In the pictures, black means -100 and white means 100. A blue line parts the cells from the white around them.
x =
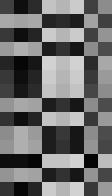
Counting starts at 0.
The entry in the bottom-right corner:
21
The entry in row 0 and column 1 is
-89
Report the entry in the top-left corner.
-50
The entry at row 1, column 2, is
32
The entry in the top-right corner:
10
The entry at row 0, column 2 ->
-66
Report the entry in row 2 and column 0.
-56
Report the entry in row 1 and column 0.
32
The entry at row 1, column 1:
27
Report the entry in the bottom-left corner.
-61

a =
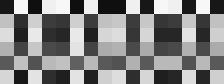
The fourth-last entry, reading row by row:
-70
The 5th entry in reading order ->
94
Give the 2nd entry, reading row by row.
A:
94
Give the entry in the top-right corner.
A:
-82
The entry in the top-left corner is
-82
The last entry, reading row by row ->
62
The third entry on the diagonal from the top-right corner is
78
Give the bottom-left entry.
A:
68
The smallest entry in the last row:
-82
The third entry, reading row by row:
-88

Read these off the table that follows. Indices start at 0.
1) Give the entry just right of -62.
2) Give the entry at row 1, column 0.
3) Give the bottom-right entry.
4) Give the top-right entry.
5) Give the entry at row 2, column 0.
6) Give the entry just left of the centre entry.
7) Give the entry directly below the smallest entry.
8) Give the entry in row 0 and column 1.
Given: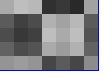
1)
-56
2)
-29
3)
10
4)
27
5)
-40
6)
-50
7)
44
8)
49

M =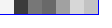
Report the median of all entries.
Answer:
26
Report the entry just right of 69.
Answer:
53
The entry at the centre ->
-18

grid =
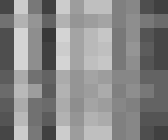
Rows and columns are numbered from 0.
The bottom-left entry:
-45
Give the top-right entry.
-50
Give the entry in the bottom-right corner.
-50
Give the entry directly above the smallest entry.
-22
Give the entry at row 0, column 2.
-6
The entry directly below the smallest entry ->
-50
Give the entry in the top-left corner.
-45
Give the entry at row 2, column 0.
-39
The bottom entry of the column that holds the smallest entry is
-50
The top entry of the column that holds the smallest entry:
-50
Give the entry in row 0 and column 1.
60
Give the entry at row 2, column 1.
66

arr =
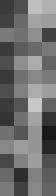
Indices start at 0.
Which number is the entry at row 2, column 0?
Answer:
-5
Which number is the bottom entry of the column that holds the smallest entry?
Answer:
-22
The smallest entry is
-81
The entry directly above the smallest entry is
-60
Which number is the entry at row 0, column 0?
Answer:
-54
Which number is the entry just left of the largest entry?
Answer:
-33
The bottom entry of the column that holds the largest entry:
6
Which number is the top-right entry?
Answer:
39
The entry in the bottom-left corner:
-5
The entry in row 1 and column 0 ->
-49
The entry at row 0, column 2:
50
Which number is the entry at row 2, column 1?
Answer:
-11
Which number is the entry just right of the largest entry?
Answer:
-22
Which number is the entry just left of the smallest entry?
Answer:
17
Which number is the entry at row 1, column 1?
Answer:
-17

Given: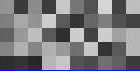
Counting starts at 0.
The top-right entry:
49
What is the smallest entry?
-69
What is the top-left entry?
15
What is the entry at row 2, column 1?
20
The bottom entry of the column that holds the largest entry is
-13
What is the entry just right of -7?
-36
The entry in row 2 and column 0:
-25
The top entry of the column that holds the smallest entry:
9
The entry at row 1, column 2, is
15
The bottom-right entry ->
-54
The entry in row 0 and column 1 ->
-54
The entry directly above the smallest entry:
4

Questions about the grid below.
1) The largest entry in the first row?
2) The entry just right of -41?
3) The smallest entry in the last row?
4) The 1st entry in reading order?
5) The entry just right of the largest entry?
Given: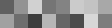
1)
64
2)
69
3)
-52
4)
-25
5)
-2
